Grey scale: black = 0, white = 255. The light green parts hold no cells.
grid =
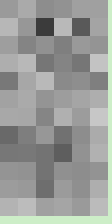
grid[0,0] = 154
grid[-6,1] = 167
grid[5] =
[162, 170, 148, 157, 165, 174]
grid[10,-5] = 153
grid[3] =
[174, 184, 118, 132, 118, 195]
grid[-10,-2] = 153
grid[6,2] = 133
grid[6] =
[168, 167, 133, 176, 156, 199]
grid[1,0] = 183
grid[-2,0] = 156
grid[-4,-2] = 146
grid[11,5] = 187
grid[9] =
[148, 146, 115, 144, 141, 147]
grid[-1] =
[179, 188, 160, 165, 154, 187]
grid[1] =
[183, 151, 59, 185, 89, 164]
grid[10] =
[156, 153, 110, 155, 143, 174]
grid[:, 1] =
[170, 151, 132, 184, 167, 170, 167, 126, 120, 146, 153, 188]
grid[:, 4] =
[160, 89, 153, 118, 142, 165, 156, 141, 146, 141, 143, 154]
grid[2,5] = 148
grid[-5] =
[105, 126, 151, 113, 141, 171]

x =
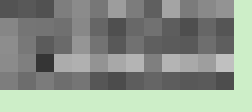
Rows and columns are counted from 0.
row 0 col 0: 83
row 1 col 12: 85
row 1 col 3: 112
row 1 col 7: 104
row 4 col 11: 90
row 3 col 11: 158
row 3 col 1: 127
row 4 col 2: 123
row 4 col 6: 76
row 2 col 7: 113
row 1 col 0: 134
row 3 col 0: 139
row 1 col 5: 102
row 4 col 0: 125
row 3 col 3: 172
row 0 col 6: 157
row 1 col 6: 79
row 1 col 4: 136
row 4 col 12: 77
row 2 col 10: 89

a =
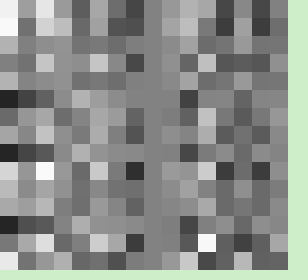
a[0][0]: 241
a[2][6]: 109
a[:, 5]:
[167, 161, 121, 197, 120, 157, 167, 172, 147, 201, 136, 153, 145, 205, 112]
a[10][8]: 130
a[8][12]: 139
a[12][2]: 89
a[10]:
[186, 139, 165, 145, 112, 136, 114, 111, 130, 140, 161, 130, 106, 143, 106, 124]
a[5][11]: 132
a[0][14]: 71
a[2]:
[178, 128, 142, 147, 115, 121, 109, 126, 130, 139, 162, 108, 116, 153, 116, 117]
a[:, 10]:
[178, 189, 162, 101, 163, 66, 97, 132, 71, 148, 161, 141, 70, 88, 200]
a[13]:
[120, 169, 222, 105, 127, 205, 167, 60, 130, 128, 88, 248, 95, 65, 95, 167]
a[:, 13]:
[136, 160, 153, 92, 153, 100, 90, 113, 106, 108, 143, 118, 104, 65, 184]
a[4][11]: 109
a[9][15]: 142
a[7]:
[165, 135, 194, 143, 122, 172, 127, 83, 130, 142, 132, 173, 91, 113, 91, 137]
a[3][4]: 142
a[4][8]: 130
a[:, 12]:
[71, 61, 116, 86, 117, 133, 120, 91, 139, 60, 106, 106, 142, 95, 97]
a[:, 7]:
[70, 79, 126, 72, 128, 130, 99, 83, 137, 47, 111, 98, 138, 60, 124]
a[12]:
[37, 79, 89, 131, 174, 145, 143, 138, 130, 126, 70, 128, 142, 104, 142, 135]
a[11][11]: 169
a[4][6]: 110
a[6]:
[106, 150, 167, 109, 132, 167, 155, 99, 130, 125, 97, 193, 120, 90, 120, 151]
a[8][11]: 123
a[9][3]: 152
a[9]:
[213, 150, 250, 152, 106, 201, 122, 47, 130, 154, 148, 204, 60, 108, 60, 142]
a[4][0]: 179

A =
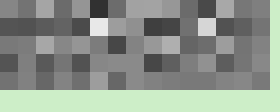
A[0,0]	134
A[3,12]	93
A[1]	[84, 82, 91, 99, 75, 232, 157, 144, 63, 69, 113, 214, 82, 95, 116]
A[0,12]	168
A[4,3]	131
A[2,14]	130
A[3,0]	84
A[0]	[134, 115, 165, 107, 149, 49, 108, 162, 163, 151, 107, 73, 168, 119, 127]
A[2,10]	101
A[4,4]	111
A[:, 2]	[165, 91, 167, 89, 103]
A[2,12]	157
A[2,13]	116
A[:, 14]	[127, 116, 130, 136, 121]
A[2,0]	121

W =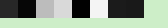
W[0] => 39
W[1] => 6
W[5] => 244

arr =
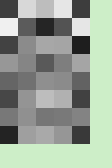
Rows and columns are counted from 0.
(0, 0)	62
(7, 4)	57
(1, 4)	230
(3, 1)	133
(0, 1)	216
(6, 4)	131
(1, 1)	91
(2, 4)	30
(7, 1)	159
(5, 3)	177
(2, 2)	167
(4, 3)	139
